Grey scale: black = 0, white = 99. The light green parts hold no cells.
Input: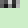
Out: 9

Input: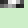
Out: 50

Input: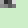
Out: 51

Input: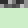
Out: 35

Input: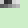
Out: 41

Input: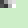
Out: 21

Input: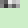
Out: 20

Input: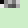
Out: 60

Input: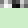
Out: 97
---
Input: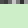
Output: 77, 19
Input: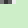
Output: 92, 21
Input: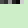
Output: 80, 3
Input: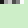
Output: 97, 9
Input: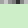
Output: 78, 19
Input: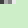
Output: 91, 25
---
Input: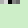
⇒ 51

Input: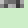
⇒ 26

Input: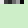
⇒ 61

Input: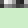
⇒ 14

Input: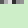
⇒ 53

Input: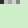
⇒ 81
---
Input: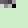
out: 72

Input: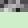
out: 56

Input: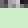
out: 47

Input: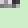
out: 41

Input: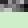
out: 21

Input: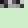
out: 59

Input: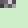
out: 36

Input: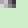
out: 54

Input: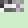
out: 56

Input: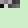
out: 38
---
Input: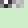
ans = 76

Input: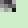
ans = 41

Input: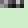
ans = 12

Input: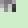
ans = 25

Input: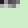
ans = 84

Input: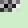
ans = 94

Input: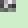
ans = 21
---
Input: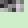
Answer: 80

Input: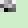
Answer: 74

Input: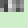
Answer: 49

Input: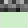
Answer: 44

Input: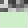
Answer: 39

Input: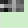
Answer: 46

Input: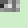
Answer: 43

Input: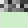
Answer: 13
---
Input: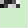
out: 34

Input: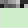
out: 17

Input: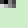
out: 49

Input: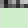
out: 72

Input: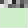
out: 37

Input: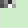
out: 19
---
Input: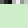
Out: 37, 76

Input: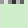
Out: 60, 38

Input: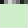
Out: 9, 33

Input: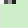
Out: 94, 13

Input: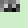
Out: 43, 32

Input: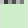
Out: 75, 49

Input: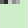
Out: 38, 67

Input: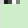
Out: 84, 51

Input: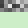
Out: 28, 67

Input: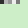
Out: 18, 47
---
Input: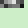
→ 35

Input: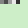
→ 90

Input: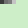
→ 49

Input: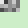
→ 78

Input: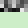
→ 29

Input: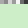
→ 42

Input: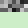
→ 14

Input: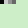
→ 57

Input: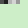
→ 82
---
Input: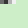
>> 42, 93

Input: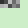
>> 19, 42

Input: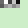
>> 41, 65

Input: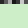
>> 15, 31

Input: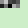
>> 55, 49

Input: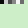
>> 3, 42

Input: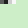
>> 36, 96

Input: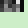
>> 14, 4

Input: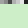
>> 63, 13
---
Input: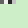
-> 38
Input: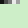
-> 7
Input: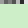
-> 61
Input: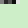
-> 50
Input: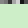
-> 52
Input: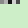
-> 53
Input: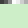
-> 24
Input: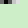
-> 43
